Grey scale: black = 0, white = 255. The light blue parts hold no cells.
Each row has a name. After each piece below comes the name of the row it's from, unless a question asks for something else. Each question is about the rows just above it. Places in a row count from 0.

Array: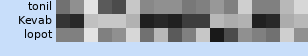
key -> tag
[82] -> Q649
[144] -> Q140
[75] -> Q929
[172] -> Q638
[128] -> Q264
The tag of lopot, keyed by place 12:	Q929
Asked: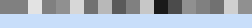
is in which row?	lopot
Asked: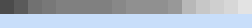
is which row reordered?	tonil
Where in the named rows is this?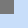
tonil, 9
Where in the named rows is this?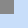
tonil, 6

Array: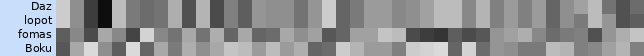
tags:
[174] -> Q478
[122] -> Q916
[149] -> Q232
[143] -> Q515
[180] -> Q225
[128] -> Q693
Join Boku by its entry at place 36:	Q225
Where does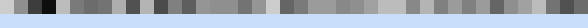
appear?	Daz

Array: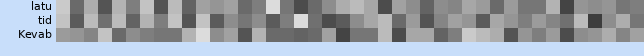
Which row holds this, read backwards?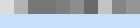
Kevab
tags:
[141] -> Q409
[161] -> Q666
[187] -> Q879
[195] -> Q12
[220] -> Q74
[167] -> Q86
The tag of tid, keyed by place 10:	Q12
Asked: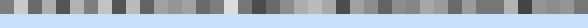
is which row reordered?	latu
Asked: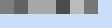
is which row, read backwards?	Kevab
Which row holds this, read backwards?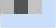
latu
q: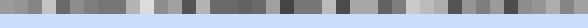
Kevab

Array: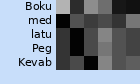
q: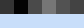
Peg
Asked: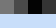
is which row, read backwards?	Peg
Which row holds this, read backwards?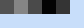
latu
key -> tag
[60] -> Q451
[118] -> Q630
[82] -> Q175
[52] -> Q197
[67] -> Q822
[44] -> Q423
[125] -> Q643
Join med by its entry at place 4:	Q197
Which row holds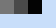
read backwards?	Peg
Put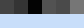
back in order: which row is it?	Peg

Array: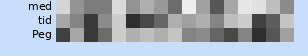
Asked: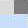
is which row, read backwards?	med
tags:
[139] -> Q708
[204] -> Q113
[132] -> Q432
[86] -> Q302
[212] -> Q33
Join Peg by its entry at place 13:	Q432
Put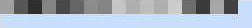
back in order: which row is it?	Peg
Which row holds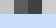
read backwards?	tid
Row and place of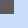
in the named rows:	tid, 15
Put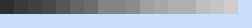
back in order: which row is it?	Peg
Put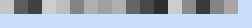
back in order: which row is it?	tid

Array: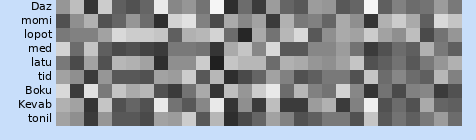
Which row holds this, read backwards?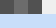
Kevab
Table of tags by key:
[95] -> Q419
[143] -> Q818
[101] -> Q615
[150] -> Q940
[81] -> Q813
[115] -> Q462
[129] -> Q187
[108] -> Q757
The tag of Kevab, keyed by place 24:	Q757
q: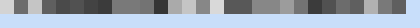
med
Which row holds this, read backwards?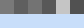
tonil
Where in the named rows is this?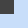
med, 6

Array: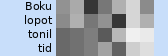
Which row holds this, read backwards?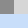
Boku
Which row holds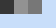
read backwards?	lopot
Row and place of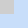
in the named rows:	tid, 5
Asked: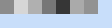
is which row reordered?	Boku
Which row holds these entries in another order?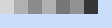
lopot
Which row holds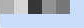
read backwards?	lopot

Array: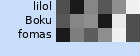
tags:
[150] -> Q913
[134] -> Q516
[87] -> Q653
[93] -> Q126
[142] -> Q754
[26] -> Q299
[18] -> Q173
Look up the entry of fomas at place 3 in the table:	Q754
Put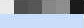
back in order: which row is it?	Boku
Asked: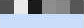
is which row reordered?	Boku
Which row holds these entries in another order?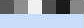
lilol
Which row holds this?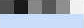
lilol

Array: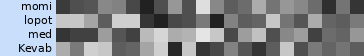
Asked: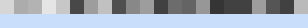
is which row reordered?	med
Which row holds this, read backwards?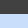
med
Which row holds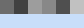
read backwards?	med
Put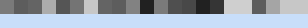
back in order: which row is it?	lopot
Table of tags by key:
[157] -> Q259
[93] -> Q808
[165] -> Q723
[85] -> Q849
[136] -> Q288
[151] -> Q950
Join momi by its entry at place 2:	Q849
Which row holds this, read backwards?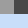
med
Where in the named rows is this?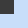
momi, 0

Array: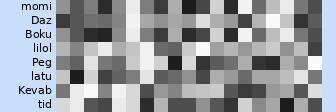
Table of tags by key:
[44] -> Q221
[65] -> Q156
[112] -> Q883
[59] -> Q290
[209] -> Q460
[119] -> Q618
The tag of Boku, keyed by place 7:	Q290
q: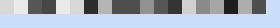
tid
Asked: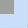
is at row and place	lilol, 11
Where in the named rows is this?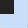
Boku, 3
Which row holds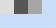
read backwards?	Kevab

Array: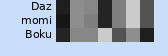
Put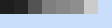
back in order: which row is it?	Daz
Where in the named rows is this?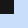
momi, 0
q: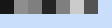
momi
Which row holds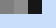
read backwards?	momi
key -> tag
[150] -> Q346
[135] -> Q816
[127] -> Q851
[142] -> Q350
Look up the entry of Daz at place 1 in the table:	Q350

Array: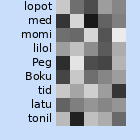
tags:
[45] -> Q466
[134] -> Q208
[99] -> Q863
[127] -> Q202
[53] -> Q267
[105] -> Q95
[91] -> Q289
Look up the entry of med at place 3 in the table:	Q863
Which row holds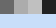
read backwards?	tonil
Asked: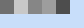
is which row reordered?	lopot
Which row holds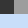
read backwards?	tid
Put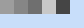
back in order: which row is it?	Boku

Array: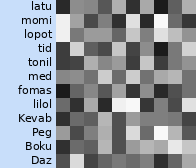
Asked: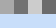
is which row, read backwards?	med
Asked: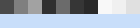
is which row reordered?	momi
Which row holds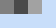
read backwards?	momi
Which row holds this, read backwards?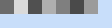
Peg
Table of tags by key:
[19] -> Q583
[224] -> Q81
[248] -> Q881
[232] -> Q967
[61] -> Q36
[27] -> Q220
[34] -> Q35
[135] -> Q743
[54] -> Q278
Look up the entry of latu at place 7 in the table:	Q220

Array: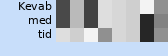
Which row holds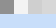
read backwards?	Kevab
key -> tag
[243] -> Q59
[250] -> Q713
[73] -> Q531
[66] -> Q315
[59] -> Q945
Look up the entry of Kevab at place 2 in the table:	Q315
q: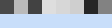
med
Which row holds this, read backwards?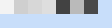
Kevab
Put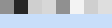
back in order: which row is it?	tid

